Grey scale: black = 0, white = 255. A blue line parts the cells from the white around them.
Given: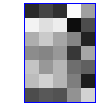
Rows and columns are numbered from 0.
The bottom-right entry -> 210
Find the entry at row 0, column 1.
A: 69
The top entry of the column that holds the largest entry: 251
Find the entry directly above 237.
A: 48
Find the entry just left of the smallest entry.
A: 237
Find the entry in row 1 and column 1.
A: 223
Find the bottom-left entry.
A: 76
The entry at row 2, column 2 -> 166
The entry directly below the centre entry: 181
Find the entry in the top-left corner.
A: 41

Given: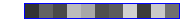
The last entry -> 111
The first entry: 51
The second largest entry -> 201

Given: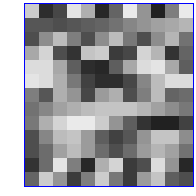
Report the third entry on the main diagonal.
188
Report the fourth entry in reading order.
228
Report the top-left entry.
204
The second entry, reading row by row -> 45
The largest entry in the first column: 228
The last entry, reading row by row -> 78
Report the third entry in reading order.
71
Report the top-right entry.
234
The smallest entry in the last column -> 39
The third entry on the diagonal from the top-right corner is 141
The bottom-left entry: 100
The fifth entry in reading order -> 175
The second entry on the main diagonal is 86
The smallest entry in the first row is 33
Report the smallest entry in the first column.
51
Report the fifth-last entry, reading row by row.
59
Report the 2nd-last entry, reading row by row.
94
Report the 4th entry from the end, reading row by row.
155
